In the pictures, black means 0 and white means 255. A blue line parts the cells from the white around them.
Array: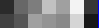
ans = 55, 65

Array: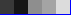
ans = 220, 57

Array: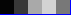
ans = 120, 4

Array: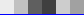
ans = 161, 236

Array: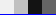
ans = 100, 240

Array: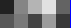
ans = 99, 88

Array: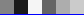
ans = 203, 131
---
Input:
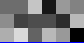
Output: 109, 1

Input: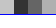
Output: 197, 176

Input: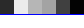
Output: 42, 3

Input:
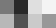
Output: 121, 152

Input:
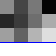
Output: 140, 222

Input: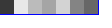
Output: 56, 103

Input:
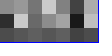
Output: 140, 76

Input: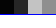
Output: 4, 143

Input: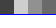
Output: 65, 106
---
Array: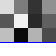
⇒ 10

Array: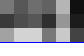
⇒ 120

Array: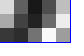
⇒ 115

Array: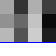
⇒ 83

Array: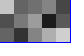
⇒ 132

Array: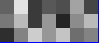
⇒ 196

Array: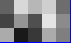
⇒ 56
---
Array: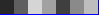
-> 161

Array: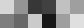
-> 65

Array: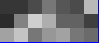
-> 119

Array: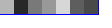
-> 153

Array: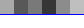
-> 54

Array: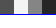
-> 38

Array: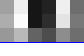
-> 34

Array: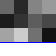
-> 154
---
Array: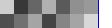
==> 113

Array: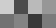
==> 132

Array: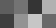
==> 147

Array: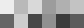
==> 205

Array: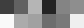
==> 171

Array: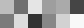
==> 220

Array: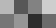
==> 150

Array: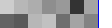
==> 89

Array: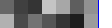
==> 74

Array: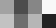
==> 110
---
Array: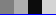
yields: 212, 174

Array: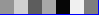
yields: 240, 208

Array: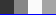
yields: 250, 165

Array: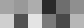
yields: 228, 207

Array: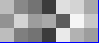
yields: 246, 234

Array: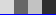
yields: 218, 194

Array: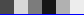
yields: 237, 216
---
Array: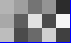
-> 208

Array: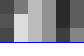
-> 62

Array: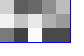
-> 74

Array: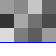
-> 93

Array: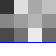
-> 234

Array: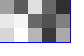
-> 58

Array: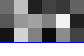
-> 140
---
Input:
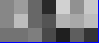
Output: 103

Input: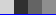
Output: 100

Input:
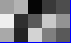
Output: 5

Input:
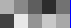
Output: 94

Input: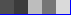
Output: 189

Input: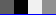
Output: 241

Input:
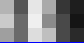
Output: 230

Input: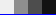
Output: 77

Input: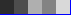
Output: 175

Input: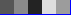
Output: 35
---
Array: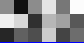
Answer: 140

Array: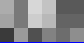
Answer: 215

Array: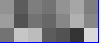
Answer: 126

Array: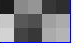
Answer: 149

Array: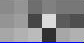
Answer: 110

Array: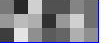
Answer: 208

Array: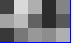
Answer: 175

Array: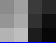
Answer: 59

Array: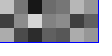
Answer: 23
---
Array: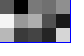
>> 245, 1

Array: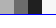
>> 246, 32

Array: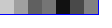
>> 202, 17

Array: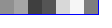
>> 246, 63

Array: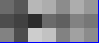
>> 205, 44

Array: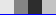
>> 231, 45

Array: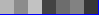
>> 194, 55

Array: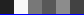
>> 248, 33
